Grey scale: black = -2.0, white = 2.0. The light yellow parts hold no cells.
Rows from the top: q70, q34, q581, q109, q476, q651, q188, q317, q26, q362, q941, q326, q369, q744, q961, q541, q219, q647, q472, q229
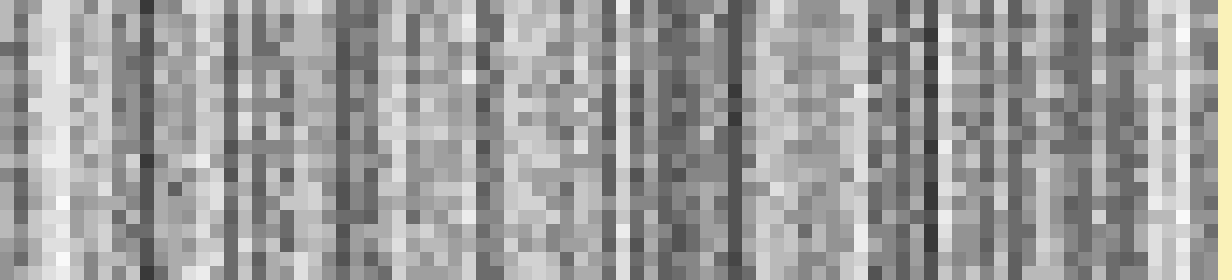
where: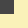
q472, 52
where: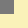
q369, 35

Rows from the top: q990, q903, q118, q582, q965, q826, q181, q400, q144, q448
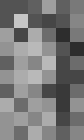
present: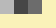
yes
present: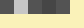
yes
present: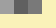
yes

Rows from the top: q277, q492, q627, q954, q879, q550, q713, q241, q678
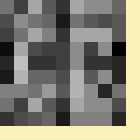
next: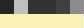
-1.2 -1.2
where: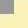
q713, 3

